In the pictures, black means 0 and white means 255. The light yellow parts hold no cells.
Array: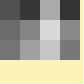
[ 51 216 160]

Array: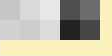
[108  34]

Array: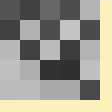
[179 195 187 175 186]

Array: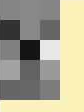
[133 136 128]

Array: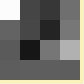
[111  36  22  93]

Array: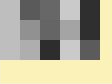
[ 47 164  45]
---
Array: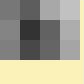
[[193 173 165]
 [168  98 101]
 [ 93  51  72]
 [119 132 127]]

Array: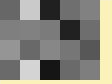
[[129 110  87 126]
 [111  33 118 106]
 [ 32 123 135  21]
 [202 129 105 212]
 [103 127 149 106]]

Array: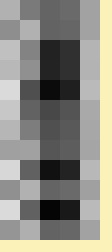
[[162 162 180 179 186 169 167 165 184 160 186 162]
 [106 102  48  48  31  84  89  93  35 106  25 103]
 [100  99  34  35  11  72  80  86  17 100   5  99]
 [122 177 131 144  79  98 125 161  97 177  97 175]
 [177 142 192 184 218 199 182 160 215 144 218 149]]

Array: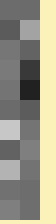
[[107 163  99  57  33  92 116 127 115 109 110]
 [108  91 118 122 116 107 199  98 179 113 127]]

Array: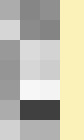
[[143 132 211 205 243  63 177]
 [134 139 218 214 247  64 178]
 [172 214 153 149 153 172 209]]

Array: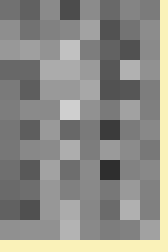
[[123 140 138 145 125 127 136 120 136 129 128 161]
 [132 115  81 177  86 161 123 139 130 153 176 129]
 [105  82  98  87  82 122  59 154  46 120 107 125]
 [139 162 125 154 167 145 122 125 138 137 135 137]
 [ 76 135 193 171 153 207 104 173 110 128 171 179]
 [138 129 147 171 153 138 153 139 162 151 151 145]
 [ 97 114 159 104  94 138  94 136  89 110  80 145]
 [113 142 152 104 122 125 118 119 111 106  97 144]]

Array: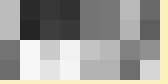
[[105  94 143 213]
 [185 179 130 110]
 [119 120 184 178]
 [116 116 195 179]
 [ 49  57 241 244]
 [ 55  62 202 228]
 [ 43  37 246 247]
 [187 188 115 108]]

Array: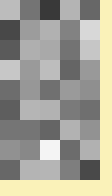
[[103 216 198 153 143 111 146 177  73]
 [180 130 115 101 154 122 178 108 126]
 [ 57 177 169 189 112 178 101 244 181]
 [116 156 175 154 151 181 117 136 180]
 [188  72  90 199 109  94 117 145 103]]
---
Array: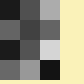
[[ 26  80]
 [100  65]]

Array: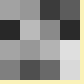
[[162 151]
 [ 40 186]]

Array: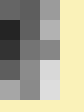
[[101  94]
 [ 36  96]]

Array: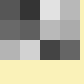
[[ 86  52]
 [105  95]]

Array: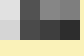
[[225  82]
 [213  74]]

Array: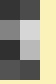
[[ 52  75]
 [131 214]]

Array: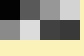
[[  3  89]
 [138 220]]

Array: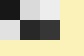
[[ 23 218]
 [225  40]]

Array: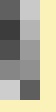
[[ 96 201]
 [ 60 180]]
